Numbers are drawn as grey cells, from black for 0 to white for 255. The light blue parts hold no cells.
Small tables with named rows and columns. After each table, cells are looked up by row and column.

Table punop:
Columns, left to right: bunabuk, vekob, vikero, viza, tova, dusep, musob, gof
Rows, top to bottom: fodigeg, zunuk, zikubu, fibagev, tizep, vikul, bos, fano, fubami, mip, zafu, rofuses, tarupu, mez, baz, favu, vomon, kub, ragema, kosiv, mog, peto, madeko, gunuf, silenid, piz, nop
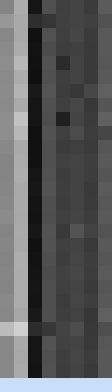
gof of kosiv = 90
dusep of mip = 75
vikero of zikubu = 17
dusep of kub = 67
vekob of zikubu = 169
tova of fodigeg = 63
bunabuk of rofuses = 133
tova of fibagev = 62
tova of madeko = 62
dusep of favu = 68
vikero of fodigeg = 21
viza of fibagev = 75
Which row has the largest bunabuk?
gunuf

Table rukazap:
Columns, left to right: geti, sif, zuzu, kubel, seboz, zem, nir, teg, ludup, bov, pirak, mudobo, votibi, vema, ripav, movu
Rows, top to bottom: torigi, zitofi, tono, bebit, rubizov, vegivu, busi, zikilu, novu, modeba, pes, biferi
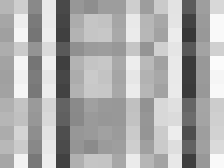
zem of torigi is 151
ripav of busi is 152
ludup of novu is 152
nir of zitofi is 197
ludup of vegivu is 165
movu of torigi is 216
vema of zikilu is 101
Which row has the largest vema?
novu

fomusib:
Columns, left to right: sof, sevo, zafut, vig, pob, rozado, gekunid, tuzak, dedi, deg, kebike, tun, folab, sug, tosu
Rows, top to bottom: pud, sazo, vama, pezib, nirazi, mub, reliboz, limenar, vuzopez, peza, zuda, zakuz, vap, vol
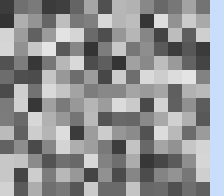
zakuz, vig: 83
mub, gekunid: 156
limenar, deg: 202
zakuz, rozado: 104
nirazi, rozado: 217
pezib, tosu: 59
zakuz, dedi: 110
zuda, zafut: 74
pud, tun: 104
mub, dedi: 203
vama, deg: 182
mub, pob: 152
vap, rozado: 152
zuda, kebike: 104

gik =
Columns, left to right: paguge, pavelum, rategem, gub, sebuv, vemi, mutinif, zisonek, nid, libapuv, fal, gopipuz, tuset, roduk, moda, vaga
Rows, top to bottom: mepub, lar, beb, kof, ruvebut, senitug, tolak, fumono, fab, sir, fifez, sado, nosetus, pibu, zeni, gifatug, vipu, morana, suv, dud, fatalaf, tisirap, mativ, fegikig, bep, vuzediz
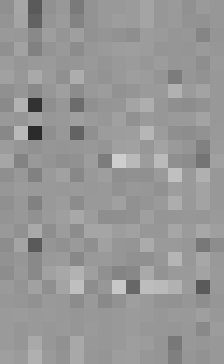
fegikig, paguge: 154
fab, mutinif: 154
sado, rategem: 153
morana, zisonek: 161
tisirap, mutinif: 153
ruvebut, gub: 154
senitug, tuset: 124
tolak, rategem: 137
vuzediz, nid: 157
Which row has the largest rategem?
vuzediz

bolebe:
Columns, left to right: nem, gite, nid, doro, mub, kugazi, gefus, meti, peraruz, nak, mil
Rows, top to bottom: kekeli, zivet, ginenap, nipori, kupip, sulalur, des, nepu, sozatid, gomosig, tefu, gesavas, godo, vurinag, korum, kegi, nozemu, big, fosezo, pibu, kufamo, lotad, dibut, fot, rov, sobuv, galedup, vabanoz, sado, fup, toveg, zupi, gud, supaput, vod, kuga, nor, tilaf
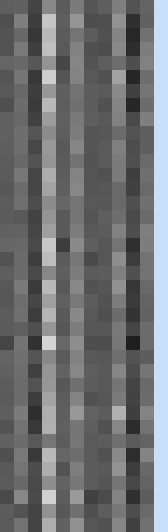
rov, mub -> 103
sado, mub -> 93
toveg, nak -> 44
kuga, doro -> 208
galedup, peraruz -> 134
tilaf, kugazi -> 145
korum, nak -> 80
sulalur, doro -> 206
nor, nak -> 77
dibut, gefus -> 88
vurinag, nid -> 70
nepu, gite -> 108
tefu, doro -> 152
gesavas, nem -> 92
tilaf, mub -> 96
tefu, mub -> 89
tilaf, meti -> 81
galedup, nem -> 96
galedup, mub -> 98
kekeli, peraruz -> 127

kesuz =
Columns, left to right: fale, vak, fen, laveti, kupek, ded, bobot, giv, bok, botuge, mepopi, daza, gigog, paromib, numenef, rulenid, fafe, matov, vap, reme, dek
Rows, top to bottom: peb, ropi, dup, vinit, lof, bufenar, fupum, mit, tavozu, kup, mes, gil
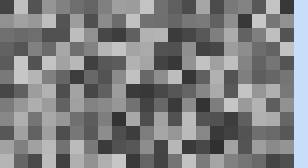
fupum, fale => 71
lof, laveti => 195
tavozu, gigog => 82
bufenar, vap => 94
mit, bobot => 130
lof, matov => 132
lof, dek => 84
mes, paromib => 58

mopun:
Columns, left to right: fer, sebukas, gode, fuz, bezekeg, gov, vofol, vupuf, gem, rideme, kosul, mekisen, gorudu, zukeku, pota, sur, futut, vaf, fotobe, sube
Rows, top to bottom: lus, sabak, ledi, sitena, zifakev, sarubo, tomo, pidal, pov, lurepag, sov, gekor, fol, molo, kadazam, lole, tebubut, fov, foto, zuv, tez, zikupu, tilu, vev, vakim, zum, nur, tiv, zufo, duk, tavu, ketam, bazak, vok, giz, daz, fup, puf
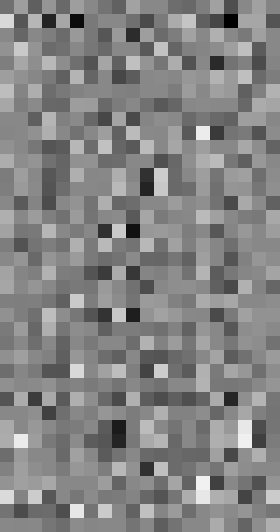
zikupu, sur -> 157
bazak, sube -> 130
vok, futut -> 159
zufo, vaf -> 143
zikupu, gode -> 127
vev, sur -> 136
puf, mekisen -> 94
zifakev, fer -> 126
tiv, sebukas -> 136
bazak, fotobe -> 176
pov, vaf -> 158
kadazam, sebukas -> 90
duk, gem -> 139
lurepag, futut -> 116
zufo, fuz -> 169

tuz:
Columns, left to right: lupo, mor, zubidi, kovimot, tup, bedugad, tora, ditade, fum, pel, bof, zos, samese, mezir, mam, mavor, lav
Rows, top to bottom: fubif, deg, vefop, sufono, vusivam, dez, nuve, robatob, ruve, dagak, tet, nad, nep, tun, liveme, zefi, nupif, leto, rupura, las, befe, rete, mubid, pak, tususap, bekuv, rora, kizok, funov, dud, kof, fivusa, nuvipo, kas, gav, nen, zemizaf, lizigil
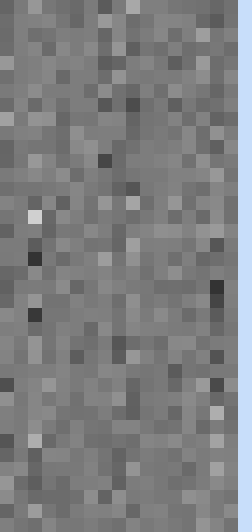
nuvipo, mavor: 129
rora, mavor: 121
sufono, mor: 126
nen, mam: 138
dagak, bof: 117
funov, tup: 129
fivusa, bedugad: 131
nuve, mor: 127
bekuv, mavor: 83
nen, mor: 119
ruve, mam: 130
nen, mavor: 122
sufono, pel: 95
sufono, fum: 149
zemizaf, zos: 130

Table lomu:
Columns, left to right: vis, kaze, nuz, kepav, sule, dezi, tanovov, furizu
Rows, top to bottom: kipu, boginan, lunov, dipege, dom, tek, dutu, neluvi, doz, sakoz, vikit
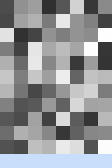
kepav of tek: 158
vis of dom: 176
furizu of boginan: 64
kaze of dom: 106
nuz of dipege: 229
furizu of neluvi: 165
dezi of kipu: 210
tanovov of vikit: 83
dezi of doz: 92
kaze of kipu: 145
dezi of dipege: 165
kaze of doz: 76
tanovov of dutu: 210
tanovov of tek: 194
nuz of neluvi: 89
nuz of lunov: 68
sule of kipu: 86

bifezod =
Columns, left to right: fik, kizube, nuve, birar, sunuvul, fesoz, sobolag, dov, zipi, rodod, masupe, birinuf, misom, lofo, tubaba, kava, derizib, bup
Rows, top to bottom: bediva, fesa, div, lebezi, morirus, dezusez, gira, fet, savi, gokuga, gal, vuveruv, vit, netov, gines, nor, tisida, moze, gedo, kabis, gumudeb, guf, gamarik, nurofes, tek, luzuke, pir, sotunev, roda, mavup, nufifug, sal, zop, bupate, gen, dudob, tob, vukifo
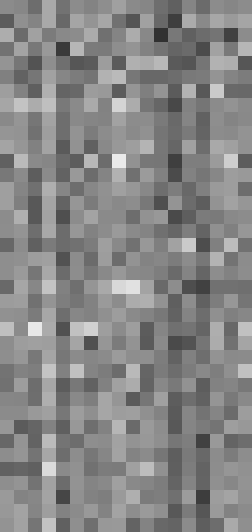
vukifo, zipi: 153
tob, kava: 154
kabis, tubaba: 101
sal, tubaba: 65
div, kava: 116
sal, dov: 140
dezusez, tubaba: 123
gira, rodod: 149
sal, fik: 103
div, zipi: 132
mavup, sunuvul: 119
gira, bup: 104
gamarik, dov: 144
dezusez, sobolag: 116

